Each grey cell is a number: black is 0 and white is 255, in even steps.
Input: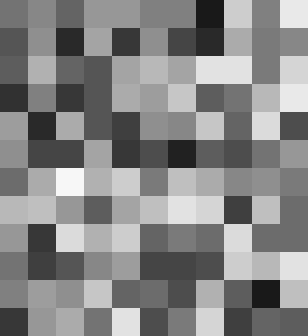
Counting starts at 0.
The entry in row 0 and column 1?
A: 135
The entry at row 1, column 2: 41
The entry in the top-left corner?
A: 115
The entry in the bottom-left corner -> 55
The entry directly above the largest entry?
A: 69
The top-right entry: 233
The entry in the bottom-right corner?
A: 93
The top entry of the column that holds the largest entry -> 100
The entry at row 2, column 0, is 93
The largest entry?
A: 247
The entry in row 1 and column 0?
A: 85
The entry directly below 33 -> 191

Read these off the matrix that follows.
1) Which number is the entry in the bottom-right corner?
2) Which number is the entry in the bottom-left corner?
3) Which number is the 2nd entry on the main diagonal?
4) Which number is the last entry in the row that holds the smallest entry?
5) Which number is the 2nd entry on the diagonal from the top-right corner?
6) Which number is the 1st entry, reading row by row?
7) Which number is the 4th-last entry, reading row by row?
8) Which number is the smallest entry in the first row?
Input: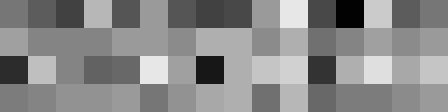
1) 154
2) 124
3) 132
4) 118
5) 139
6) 118
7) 124
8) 2

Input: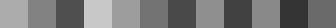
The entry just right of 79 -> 200
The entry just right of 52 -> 106
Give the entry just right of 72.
143

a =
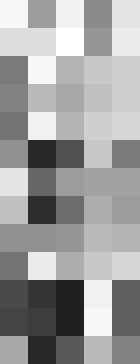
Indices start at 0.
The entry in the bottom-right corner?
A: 130
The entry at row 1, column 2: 255
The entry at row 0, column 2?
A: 241
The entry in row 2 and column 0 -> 123
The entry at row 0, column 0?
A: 247
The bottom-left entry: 168
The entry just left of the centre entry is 102
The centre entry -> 156
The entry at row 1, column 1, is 221
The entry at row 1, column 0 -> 221
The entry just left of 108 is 46
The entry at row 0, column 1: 156
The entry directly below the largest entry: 180
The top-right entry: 228
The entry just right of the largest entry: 150

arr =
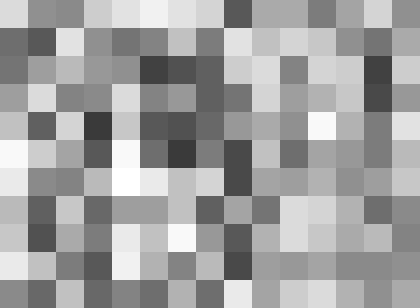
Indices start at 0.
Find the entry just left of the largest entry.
186
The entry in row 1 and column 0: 110
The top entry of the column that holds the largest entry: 226
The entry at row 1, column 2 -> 226
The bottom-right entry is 170
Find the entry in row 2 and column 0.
116
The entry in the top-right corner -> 144
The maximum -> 255
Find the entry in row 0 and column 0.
219
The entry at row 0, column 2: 138
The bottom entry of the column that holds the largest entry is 131
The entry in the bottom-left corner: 138
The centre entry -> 124
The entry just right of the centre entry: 73
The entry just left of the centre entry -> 58
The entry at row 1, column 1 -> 88
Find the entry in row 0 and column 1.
144
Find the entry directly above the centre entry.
104
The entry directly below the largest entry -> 158

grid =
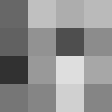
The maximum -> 222
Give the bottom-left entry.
118
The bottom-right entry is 133
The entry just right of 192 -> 173
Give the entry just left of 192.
103

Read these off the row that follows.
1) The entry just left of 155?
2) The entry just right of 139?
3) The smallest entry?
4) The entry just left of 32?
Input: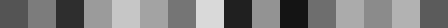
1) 46
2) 178
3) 20
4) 217
